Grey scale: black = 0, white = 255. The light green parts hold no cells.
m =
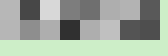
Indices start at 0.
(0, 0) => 183
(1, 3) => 48
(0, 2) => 216
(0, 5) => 174
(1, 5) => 192
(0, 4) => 111

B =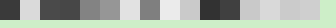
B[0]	58
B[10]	50
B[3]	71
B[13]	217
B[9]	202
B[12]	201

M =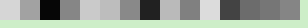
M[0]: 214
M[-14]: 162
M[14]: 133
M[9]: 128
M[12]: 108

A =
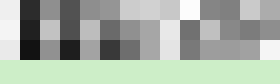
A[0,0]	239
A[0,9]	252
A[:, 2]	[143, 194, 145]
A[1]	[244, 32, 194, 79, 189, 106, 144, 166, 232, 113, 192, 136, 124, 142]
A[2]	[234, 18, 145, 30, 163, 57, 110, 167, 228, 121, 157, 156, 161, 245]
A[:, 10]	[133, 192, 157]
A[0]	[239, 44, 143, 82, 142, 149, 204, 209, 200, 252, 133, 128, 202, 172]
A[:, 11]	[128, 136, 156]

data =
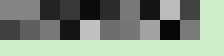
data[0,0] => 132
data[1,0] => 64
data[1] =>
[64, 95, 120, 20, 192, 109, 118, 162, 6, 121]
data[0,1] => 132

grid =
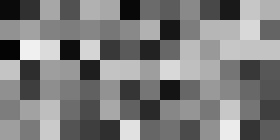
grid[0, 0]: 10
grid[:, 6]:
[8, 137, 90, 192, 53, 97, 225]
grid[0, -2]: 198
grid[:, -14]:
[10, 146, 4, 196, 144, 125, 158]
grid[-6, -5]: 125
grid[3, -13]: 45
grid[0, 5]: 168
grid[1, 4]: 134
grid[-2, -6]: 135
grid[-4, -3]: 117
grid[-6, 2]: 130
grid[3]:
[196, 45, 158, 153, 30, 195, 192, 158, 216, 191, 175, 117, 56, 87]
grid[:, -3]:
[25, 183, 198, 117, 135, 199, 235]
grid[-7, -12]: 167
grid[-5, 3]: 13
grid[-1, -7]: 102
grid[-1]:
[158, 122, 202, 83, 62, 47, 225, 102, 113, 75, 145, 235, 52, 92]
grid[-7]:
[10, 48, 167, 81, 177, 168, 8, 107, 92, 137, 72, 25, 198, 178]
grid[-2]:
[125, 162, 190, 108, 75, 168, 97, 41, 135, 149, 120, 199, 117, 63]
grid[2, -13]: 240
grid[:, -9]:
[168, 119, 56, 195, 146, 168, 47]
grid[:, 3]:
[81, 125, 13, 153, 123, 108, 83]
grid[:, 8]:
[92, 22, 103, 216, 20, 135, 113]
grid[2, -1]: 195
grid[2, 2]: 219

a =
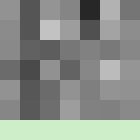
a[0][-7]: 146
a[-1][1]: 89
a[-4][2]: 93
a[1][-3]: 80
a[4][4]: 127
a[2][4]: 129
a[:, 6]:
[117, 141, 135, 149, 145, 137]
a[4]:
[146, 87, 107, 146, 127, 147, 145]
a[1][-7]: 139
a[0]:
[146, 85, 148, 133, 39, 178, 117]
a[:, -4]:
[133, 157, 119, 99, 146, 157]
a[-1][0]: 134

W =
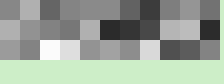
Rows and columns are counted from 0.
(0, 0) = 135
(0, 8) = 126
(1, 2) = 130
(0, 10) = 114
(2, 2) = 251
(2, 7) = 217
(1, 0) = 176
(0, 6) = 98
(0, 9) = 149
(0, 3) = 132
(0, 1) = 176

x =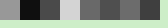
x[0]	152
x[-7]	15
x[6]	108
